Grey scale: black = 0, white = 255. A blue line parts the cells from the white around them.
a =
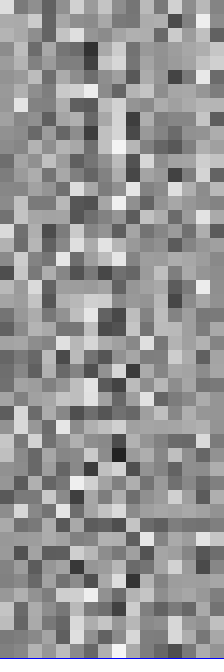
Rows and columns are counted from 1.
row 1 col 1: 222
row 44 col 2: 106
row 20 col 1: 78
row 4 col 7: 49
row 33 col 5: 134
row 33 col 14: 143
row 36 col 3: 122
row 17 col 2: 112
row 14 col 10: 229
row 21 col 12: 169
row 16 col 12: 173
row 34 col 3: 104
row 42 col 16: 166
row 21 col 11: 162
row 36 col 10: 110
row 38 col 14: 116
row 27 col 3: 96
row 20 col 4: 174
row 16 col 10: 92
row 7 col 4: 126
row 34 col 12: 132
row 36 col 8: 125
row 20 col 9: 112
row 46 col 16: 168
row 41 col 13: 210
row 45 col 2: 101
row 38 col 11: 107
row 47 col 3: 179
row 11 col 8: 192
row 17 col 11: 115
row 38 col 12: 95
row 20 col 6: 82
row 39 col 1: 152
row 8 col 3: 130
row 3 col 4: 100
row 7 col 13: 166
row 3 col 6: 223
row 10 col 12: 132
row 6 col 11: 172

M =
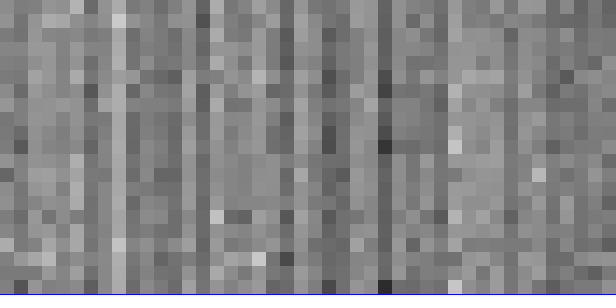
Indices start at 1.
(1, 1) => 140
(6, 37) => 125
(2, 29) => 144
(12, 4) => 144
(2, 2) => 116
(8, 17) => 115
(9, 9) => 167
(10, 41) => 123
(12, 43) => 137
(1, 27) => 148
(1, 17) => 119
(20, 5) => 133
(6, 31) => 149
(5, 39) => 137
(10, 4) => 136
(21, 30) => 107
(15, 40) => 115
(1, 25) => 123
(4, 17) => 148
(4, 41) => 123
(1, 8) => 146
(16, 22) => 161
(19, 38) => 153
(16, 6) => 125
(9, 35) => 144
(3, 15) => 106
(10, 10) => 105
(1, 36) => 152
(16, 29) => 126
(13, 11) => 136
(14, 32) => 116
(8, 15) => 96
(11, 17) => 129
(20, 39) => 156
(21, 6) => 138
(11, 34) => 142
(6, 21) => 110
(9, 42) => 116

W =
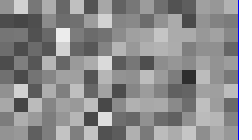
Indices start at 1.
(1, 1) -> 147
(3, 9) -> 140
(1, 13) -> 82
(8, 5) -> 162
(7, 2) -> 210
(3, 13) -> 171
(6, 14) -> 46
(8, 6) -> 153
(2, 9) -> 133
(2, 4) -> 139
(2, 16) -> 130
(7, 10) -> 134
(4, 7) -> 87
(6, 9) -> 147
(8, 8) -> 72
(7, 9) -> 76
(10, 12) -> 188
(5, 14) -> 139
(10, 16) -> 170
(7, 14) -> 100
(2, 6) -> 112
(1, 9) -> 98
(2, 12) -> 146
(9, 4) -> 125
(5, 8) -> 218
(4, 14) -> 127
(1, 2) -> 209
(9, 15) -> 187
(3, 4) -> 105
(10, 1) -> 147
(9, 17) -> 130
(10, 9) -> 92
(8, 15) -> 191
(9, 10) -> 103
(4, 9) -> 181

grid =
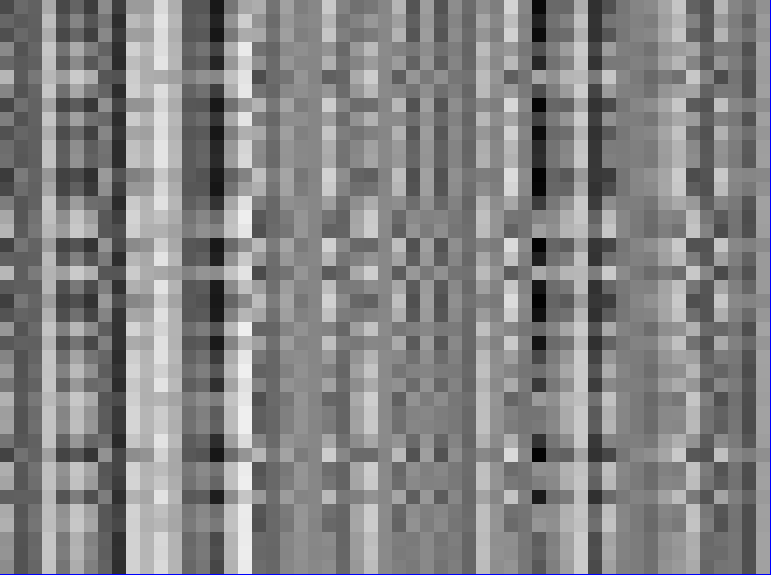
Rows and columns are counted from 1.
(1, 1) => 74
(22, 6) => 80
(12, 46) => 127
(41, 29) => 127
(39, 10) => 210
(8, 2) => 112
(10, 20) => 113
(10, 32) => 87
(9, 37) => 164
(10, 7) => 65
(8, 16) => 24
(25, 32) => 88
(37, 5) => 145
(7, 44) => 155
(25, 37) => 201
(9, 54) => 81
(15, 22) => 139
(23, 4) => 178
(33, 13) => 168
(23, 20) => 112
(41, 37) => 148
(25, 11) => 163
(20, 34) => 113
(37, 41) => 176
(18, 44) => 69
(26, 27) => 179
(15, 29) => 142
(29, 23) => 132
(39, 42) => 203
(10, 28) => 134
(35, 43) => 97
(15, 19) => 125
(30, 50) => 183
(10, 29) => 177
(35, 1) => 164
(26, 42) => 203
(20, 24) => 90
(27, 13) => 176
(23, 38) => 132
